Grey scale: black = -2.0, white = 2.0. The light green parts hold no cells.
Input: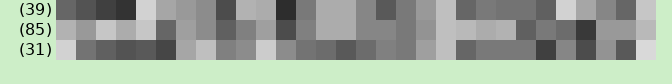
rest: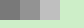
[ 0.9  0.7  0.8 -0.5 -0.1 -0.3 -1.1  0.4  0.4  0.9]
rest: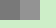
[ 1.0  0.9  0.7  0.8 -0.5 -0.1 -0.3 -1.1  0.4  0.4  0.9]
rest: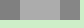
[ 0.1 -0.1  0.3  1.0  0.9  0.7  0.8 -0.5 -0.1 -0.3 -1.1  0.4  0.4  0.9]
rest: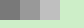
[-0.4 -0.1 -0.2 -0.2 -0.5  1.3  0.6  0.1 -0.4  1.1]
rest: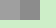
[-0.5  0.0  0.5 -0.8  0.0  0.7  0.7  0.1  0.1 -0.1  0.3  1.0  0.9  0.7
  0.8 -0.5 -0.1 -0.3 -1.1  0.4  0.4  0.9]
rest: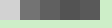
[-0.9  0.6  1.0  0.0  0.2  1.2  0.2 -0.2 -0.3 -0.6 -0.3  0.0 -0.1  0.5
  1.0 -0.4 -0.1 -0.1 -0.1 -1.0  0.1 -0.8  0.3 -0.6  1.4]
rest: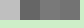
[-0.2 -0.5  1.3  0.6  0.1 -0.4  1.1]

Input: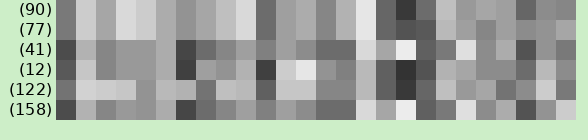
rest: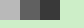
[-0.4  1.0  0.4  0.6 -0.2  0.2  1.2 -0.1]
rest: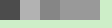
[ 0.7 -0.9 -0.3  0.1  0.5  0.0  0.5  0.2 -0.3 -0.3  1.4  0.6  1.7 -0.5
 -0.1  1.5  0.2  0.7 -0.7  0.3 -0.1]
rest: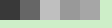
[-0.2  0.2  1.2 -0.1]
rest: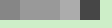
[-0.3  0.1  0.5  0.0  0.5  0.2 -0.3 -0.3  1.4  0.6  1.7 -0.5 -0.1  1.5
  0.2  0.7 -0.7  0.3 -0.1]
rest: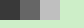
[ 0.4  0.6 -0.2  0.2  1.2 -0.1]

